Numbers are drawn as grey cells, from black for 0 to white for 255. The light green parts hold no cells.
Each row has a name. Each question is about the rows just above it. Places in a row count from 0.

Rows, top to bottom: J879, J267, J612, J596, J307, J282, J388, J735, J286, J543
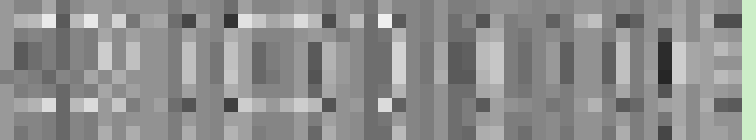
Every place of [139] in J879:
5 8 14 20 25 37 39 44 47 49 52
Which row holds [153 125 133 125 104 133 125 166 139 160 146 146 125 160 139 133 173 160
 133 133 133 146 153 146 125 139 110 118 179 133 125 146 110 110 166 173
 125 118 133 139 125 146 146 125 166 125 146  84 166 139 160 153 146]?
J612
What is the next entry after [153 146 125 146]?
[139]

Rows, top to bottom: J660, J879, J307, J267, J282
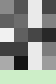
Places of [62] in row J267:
0 1
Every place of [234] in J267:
2
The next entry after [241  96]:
[70]

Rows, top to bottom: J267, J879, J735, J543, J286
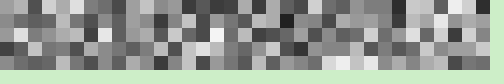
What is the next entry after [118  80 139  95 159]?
[139]
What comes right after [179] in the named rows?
[80]
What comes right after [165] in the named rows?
[231]

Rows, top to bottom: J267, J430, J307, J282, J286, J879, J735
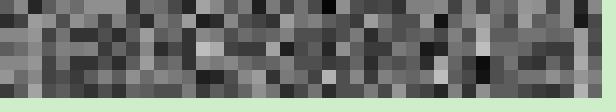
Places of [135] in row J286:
0 1 14 16
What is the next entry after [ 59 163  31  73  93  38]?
[143]
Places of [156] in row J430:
2 13 20 26 34 37
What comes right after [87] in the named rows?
[122]
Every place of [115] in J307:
4 37 38

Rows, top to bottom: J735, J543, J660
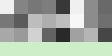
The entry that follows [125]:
[56]
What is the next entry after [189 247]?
[140]
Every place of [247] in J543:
5
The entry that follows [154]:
[210]

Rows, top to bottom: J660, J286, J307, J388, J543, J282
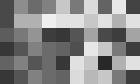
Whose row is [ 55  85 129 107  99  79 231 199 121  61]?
J388
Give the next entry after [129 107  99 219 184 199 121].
[61]
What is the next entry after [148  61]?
[55]
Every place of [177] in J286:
1 2 8

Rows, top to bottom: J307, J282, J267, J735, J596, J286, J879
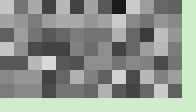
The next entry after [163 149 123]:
[157]
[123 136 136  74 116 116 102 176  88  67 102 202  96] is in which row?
J879
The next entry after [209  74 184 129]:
[157]
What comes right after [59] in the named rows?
[190]
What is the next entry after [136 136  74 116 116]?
[102]
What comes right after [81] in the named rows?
[142]
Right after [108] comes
[142]

